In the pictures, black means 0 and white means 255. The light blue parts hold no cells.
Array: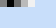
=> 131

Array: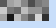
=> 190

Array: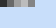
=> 47

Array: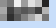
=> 87

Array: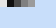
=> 229

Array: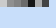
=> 131

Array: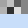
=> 133

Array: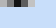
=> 181

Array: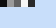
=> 13

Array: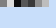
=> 14
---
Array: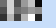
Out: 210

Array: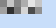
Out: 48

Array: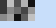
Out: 138

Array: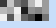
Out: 169

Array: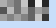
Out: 186

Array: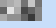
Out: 227
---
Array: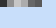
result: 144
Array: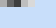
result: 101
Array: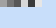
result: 116
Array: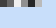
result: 103
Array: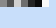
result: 80
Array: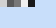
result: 89
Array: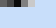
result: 69
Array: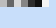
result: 102
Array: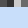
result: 51
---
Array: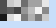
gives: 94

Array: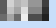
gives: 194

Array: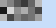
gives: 214

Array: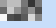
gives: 203

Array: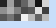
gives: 174

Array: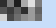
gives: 59
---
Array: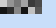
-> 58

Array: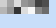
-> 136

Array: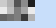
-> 30

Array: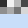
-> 142

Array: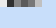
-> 119

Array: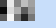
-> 161

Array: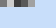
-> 161

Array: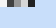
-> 33
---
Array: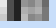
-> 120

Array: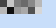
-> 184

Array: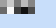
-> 133

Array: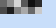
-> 44

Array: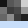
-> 153

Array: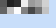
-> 209

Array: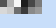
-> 122

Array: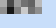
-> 186

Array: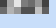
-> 66
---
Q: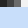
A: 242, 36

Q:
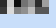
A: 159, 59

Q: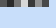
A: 72, 87

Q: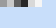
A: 245, 155

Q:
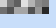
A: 123, 111

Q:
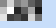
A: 64, 228

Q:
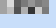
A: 135, 162

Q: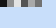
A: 114, 19

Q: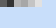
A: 225, 94

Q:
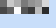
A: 215, 71
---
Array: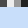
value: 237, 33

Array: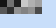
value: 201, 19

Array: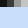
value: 196, 19

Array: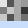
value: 227, 53

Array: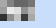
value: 234, 49

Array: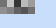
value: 198, 53

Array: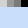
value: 210, 2
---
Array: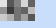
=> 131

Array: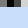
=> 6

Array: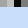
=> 192

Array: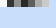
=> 95

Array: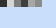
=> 63

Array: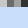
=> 108
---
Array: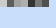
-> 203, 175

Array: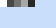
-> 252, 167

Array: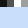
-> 254, 158

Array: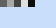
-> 223, 168

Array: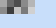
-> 208, 195

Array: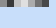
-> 223, 196

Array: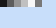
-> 247, 192

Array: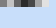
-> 225, 195

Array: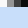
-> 249, 149

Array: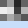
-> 238, 225
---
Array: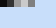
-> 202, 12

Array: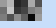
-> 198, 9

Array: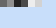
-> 237, 35

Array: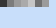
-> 198, 53

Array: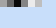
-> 235, 9

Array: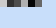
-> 203, 5

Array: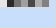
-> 229, 42

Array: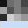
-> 207, 19

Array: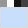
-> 251, 21

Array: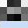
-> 248, 6
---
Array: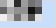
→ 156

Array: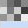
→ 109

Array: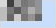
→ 119

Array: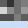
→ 51

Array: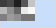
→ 30

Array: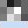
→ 28
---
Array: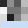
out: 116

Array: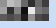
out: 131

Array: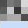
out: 54

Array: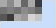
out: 115

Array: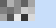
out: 140

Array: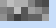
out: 190

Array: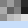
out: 128

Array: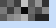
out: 122

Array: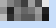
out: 130
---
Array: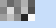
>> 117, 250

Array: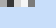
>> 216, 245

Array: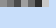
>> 159, 200

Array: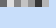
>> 195, 223

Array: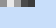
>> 161, 233

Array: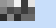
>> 90, 241

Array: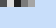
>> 33, 222

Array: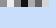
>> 18, 237
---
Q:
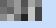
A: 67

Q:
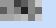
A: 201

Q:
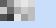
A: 189

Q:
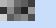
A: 77

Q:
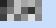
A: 135

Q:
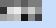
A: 62
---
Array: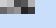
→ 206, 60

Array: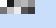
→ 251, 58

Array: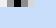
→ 240, 215

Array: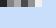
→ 36, 240

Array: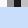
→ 249, 193

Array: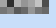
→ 164, 104

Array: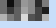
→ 109, 179
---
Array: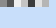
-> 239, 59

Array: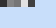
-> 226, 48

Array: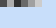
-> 204, 49

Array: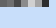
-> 208, 45

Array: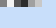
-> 242, 44

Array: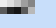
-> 237, 21

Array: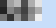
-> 239, 35

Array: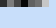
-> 198, 6
